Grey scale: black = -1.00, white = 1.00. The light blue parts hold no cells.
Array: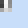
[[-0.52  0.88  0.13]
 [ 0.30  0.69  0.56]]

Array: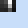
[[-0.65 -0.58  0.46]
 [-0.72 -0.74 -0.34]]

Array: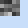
[[ 0.28 -0.04 -0.14]
 [-0.53 -0.28 -0.40]]

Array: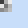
[[ 0.80 -0.07  0.42]
 [ 0.08  0.25  0.50]]

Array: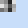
[[ 0.78  0.37 -0.30]
 [-0.12  0.14 -0.66]]

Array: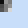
[[-0.43 -0.02  0.16]
 [-0.35 -0.01  0.68]]

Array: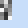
[[-0.40  0.41 -0.01]
 [ 0.94 -0.16  0.14]]

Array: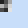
[[ 0.43 -0.01  0.67]
 [-0.40 -0.64  0.77]]
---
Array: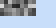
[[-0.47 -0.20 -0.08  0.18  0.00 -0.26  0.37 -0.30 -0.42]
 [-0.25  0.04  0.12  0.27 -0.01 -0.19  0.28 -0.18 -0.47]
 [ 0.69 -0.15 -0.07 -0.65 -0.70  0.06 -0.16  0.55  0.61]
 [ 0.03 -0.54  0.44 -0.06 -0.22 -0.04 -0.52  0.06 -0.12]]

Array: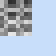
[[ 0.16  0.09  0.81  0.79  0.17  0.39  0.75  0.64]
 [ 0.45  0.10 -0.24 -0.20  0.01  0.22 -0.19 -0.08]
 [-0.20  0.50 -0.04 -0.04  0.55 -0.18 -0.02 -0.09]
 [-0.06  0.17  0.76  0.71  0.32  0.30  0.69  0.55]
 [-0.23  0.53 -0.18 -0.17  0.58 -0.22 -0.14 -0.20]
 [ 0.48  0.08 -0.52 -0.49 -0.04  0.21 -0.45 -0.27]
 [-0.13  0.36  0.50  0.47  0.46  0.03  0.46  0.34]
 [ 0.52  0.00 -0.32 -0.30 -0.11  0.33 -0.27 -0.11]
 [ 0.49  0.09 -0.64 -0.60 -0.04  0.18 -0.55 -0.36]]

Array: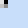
[[ 0.53  0.09]
 [ 0.75 -1.00]]

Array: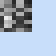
[[ 0.11 -0.57 -0.50 -0.35  0.15  0.16 -0.29 -0.37]
 [-0.51  0.60  0.45 -0.62 -0.46 -0.46 -0.61 -0.73]
 [-0.60  0.45  0.36  0.16 -0.58 -0.58  0.13  0.19]
 [-0.55  0.84  0.68 -0.65 -0.46 -0.46 -0.65 -0.75]
 [ 0.34  0.04  0.00 -0.56  0.39  0.39 -0.57 -0.65]
 [-0.42  0.30  0.23  0.18 -0.45 -0.45  0.10  0.21]
 [ 0.30 -0.11 -0.12 -0.52  0.33  0.34 -0.49 -0.60]
 [ 0.35  0.09  0.05 -0.66  0.41  0.42 -0.66 -0.75]]

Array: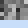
[[-0.44  0.18  0.37  0.18 -0.33  0.11  0.20]
 [ 0.39 -0.25  0.31  0.38 -0.32  0.06  0.07]
 [-0.65 -0.13 -0.18  0.50 -0.69  0.08  0.11]
 [-0.36 -0.17  0.29  0.41 -0.01 -0.11 -0.23]
 [-0.52  0.01 -0.06 -0.13  0.04 -0.19  0.54]]

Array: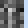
[[-0.31 -0.38  0.20 -0.35 -0.50 -0.02]
 [ 0.04 -0.55  0.29 -0.06 -0.56 -0.57]
 [-0.31 -0.40  0.15 -0.30 -0.46 -0.12]
 [-0.29 -0.42  0.32 -0.46 -0.54  0.01]
 [ 0.22 -0.64  0.64  0.17 -0.69 -0.88]
 [-0.58  0.05 -0.27 -0.26 -0.49 -0.45]
 [-0.44 -0.32  0.02 -0.19 -0.43 -0.35]]

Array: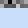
[[ 0.40 -0.33 -0.28 -0.37  0.55 -0.21 -0.16]
 [-0.11  0.18 -0.95  0.25 -0.25 -0.01  0.30]]

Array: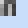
[[ 0.14 -0.43  0.44 -0.51]
 [ 0.11 -0.45  0.44 -0.47]
 [ 0.24 -0.43  0.37 -0.53]
 [ 0.60 -0.27 -0.35 -0.30]]

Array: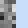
[[-0.11 -0.04  0.02 -0.56]
 [-0.02  0.04 -0.01  0.34]
 [-0.74 -0.01  0.31 -0.40]
 [-0.34  0.02  0.13  0.18]
 [ 0.47  0.15 -0.17  0.75]
 [ 0.25  0.18 -0.02  0.68]
 [ 0.43 -0.10 -0.28 -0.23]]
